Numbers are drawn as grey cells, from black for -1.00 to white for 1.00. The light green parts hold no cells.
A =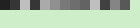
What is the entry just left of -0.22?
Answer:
-0.14
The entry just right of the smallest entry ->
-0.58

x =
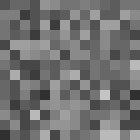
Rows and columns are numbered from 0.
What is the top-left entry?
-0.36
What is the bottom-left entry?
-0.62
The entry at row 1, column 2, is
-0.53
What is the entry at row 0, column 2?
-0.19
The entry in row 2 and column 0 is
-0.09
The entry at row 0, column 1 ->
-0.19
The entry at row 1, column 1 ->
-0.01
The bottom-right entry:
0.35
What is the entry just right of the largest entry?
-0.44
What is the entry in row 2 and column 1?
-0.36
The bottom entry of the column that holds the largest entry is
0.45
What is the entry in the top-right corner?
-0.09
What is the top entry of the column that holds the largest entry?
-0.19
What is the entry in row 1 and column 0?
-0.01
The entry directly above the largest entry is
-0.01
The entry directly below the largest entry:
-0.28

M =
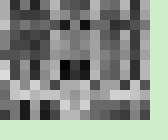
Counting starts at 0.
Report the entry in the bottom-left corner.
-0.54
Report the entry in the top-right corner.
0.35
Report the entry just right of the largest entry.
-0.46
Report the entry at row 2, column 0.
0.53
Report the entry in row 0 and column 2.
-0.08
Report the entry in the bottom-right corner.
-0.46
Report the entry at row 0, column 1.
-0.63
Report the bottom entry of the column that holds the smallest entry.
0.43
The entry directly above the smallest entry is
0.08
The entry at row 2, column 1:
-0.27
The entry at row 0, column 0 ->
0.35
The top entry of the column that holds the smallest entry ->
-0.27
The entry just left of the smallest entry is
0.35
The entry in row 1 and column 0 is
0.35
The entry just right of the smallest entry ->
-0.54
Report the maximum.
0.72
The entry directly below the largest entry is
-0.08

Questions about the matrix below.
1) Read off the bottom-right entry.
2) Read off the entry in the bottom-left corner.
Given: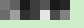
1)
0.01
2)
-0.16
